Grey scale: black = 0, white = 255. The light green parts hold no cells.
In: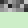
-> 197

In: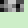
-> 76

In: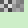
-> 122

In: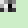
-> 130

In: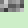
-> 107

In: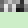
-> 194

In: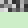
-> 111

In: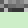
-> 162

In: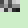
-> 213

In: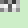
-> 178
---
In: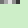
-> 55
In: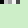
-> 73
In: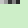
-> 39
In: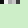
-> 60
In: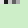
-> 172
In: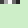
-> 37
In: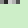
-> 83
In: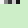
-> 22
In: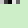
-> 103
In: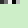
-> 182
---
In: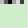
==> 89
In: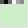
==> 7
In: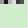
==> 25
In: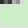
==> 98
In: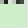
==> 34
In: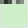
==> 45
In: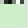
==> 44
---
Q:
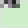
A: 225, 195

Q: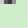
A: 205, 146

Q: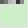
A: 196, 183

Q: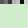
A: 204, 192

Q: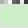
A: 247, 232

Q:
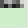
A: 212, 182

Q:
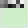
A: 244, 230
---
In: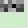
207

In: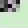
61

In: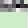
194

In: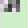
233

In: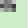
120

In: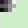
70

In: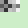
51

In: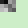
11

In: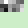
254
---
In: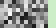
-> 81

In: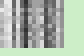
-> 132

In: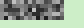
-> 156

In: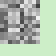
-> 170

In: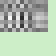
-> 127

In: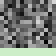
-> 99

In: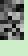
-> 39

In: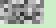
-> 202
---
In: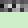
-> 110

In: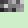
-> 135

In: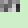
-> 109

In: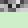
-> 139

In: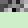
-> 49

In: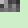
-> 64

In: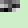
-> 84

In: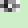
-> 154
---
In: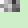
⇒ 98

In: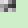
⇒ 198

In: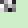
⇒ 22

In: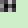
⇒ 178

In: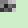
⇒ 70

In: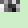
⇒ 18
